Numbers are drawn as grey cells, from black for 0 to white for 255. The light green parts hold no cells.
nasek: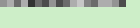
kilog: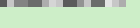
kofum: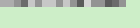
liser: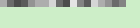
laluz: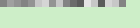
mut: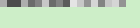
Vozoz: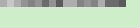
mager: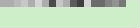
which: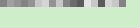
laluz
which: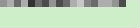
nasek
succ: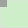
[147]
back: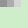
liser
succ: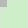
[199]
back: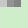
laluz

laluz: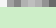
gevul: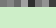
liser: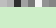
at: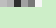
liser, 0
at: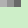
laluz, 5
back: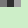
gevul

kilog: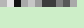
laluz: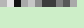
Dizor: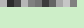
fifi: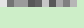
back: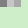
Dizor
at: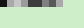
kilog, 2

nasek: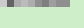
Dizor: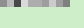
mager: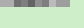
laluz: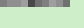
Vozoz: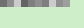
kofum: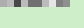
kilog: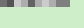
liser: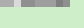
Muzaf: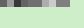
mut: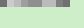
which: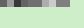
Muzaf
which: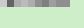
nasek
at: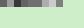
Muzaf, 0

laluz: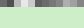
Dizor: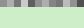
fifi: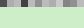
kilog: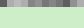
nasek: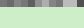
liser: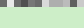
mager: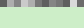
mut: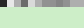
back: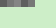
mager
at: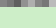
nasek, 2
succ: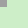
[133]

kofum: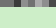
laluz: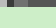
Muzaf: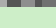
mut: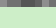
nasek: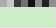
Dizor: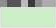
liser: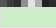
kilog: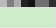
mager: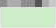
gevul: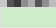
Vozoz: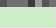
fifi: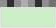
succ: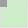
[85]
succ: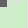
[142]
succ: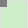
[172]
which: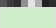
liser

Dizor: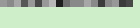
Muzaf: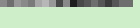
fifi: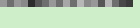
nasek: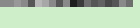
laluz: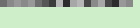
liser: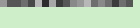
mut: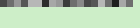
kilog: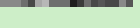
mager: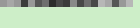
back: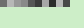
liser
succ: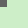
[72]
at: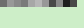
Muzaf, 1
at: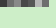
mut, 9
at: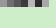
laluz, 4
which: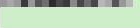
mager
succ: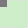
[167]

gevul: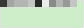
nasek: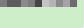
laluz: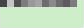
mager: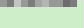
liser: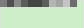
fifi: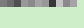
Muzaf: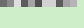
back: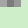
mager
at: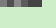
liser, 0
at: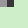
fifi, 6

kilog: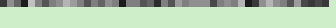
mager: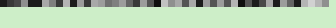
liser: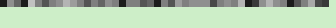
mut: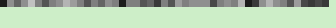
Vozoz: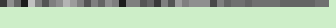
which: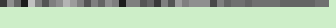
Vozoz
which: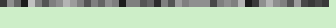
kilog
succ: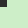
[127]

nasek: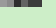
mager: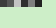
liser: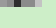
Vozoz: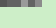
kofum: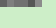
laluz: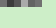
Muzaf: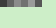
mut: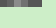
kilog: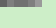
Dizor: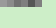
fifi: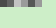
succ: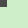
[99]
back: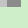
liser
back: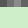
mut
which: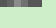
mut

